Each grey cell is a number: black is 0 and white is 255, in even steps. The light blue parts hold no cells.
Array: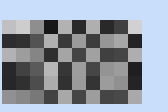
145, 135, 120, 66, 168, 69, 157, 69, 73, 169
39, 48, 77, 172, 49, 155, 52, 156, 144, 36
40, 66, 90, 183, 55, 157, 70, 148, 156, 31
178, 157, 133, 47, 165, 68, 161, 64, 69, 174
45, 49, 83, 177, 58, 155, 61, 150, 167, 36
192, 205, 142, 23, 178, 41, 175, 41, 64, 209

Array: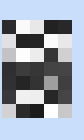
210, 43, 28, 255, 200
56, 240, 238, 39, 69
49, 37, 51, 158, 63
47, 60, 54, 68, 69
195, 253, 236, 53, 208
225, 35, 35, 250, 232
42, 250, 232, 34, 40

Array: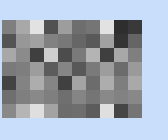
137, 181, 223, 163, 108, 110, 92, 223, 70, 117
111, 127, 137, 127, 111, 133, 117, 137, 130, 136
67, 131, 173, 133, 64, 164, 108, 173, 126, 169
122, 126, 157, 92, 133, 88, 122, 157, 108, 154
168, 139, 63, 206, 76, 122, 180, 63, 168, 127
84, 151, 161, 129, 120, 102, 89, 161, 52, 101
127, 168, 226, 81, 157, 110, 117, 226, 46, 57

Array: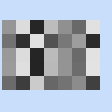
107, 61, 203, 103, 115, 140, 64
155, 223, 36, 185, 148, 109, 227
153, 220, 37, 187, 147, 106, 226
114, 48, 224, 82, 120, 157, 43
150, 220, 38, 188, 144, 105, 225

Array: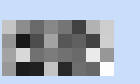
152, 28, 32, 195, 40, 110, 103, 253
163, 216, 113, 124, 113, 106, 234, 151
148, 24, 77, 163, 86, 95, 66, 207
196, 140, 105, 135, 117, 65, 178, 205

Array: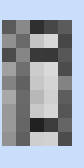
146, 96, 206, 209, 76
153, 102, 33, 60, 101
152, 104, 200, 214, 85
168, 106, 184, 208, 93
131, 97, 199, 212, 131
160, 111, 204, 217, 76
75, 134, 57, 56, 87
144, 105, 196, 215, 70
90, 137, 47, 71, 91

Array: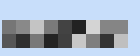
86, 47, 120, 36, 64, 199, 126, 51, 191
118, 137, 196, 122, 67, 34, 212, 133, 133
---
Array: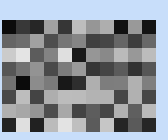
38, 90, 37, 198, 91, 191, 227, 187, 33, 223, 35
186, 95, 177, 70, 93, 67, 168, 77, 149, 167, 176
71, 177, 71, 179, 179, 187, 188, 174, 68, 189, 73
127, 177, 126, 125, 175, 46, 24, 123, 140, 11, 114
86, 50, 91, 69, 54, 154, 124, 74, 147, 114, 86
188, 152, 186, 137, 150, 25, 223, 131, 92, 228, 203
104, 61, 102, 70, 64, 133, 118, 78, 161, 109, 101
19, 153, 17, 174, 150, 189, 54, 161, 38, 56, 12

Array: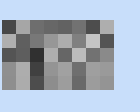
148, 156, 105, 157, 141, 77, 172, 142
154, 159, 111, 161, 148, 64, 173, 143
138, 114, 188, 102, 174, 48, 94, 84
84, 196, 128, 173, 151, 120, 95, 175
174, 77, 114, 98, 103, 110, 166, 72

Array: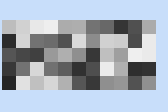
144, 82, 150, 143, 56, 86, 177, 214, 192, 225, 37
50, 46, 176, 235, 78, 49, 93, 113, 215, 114, 56
234, 239, 159, 191, 55, 143, 175, 153, 64, 71, 85
234, 75, 205, 209, 140, 218, 81, 108, 114, 213, 44
171, 80, 53, 104, 115, 174, 172, 238, 232, 209, 189

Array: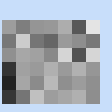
142, 176, 166, 157, 192, 117, 54
143, 156, 143, 185, 139, 166, 34
150, 177, 154, 176, 154, 161, 52
214, 82, 213, 137, 161, 167, 144
120, 142, 154, 102, 117, 204, 119
228, 88, 173, 152, 149, 126, 157

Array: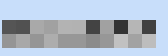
189, 162, 193, 151, 139, 151, 151, 173, 149, 168, 149
64, 182, 51, 161, 67, 178, 179, 161, 169, 81, 85

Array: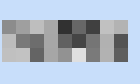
94, 178, 122, 223, 146, 166, 100, 194, 192
83, 177, 117, 69, 97, 167, 109, 121, 188
179, 193, 64, 103, 49, 168, 190, 159, 140

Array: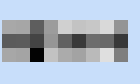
126, 223, 186, 163, 171, 194, 3, 164, 167
56, 105, 109, 57, 97, 150, 68, 92, 91
148, 217, 199, 195, 208, 156, 94, 166, 168
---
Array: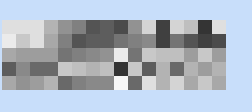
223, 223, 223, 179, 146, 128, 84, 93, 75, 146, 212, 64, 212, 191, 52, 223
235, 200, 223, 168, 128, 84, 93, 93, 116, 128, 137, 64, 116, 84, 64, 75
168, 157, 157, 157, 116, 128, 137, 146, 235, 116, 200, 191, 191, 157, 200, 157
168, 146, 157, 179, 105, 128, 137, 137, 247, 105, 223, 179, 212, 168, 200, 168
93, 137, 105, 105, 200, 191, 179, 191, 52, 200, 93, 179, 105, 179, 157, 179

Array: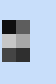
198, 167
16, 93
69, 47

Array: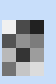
115, 197, 220
83, 145, 124
240, 74, 33
185, 52, 157

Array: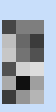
81, 209, 221
59, 148, 181
70, 126, 126
199, 115, 81
190, 104, 59
169, 16, 159

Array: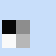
249, 183
7, 141

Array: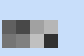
117, 128, 192, 49
96, 72, 161, 182
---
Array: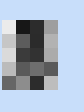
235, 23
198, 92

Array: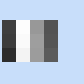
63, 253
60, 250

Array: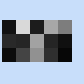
17, 217
41, 37

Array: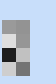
154, 147
222, 150

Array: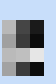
184, 69
160, 59

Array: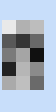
233, 177
88, 53
